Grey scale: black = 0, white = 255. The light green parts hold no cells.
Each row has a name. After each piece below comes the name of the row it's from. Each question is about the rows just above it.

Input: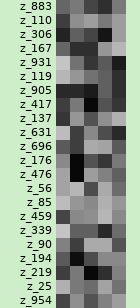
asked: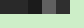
z_905
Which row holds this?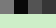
z_417

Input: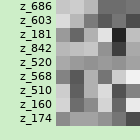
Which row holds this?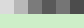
z_603
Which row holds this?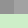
z_520

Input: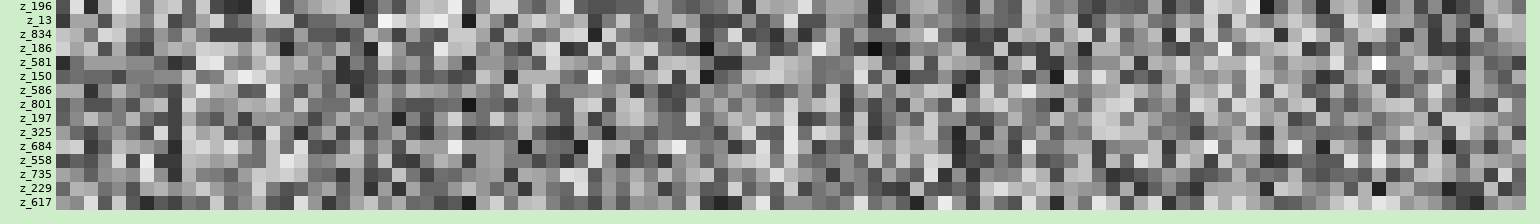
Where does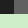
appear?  z_150
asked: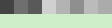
z_684
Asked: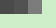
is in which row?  z_197

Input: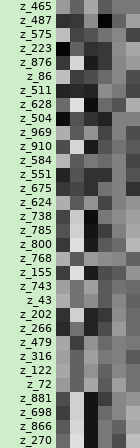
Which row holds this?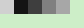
z_785
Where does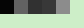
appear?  z_223

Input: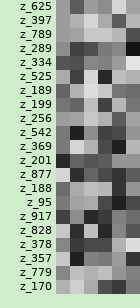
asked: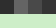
z_877
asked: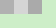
z_397
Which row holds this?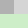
z_397

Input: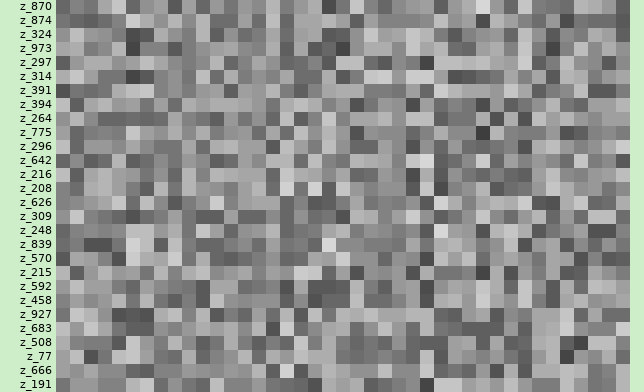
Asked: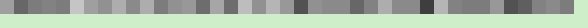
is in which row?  z_775
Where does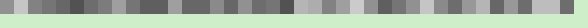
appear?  z_309
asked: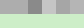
z_973
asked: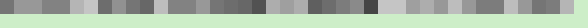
z_191

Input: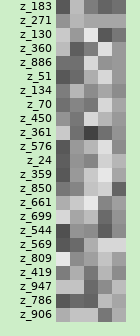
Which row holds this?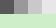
z_359
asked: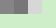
z_70
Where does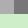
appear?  z_419

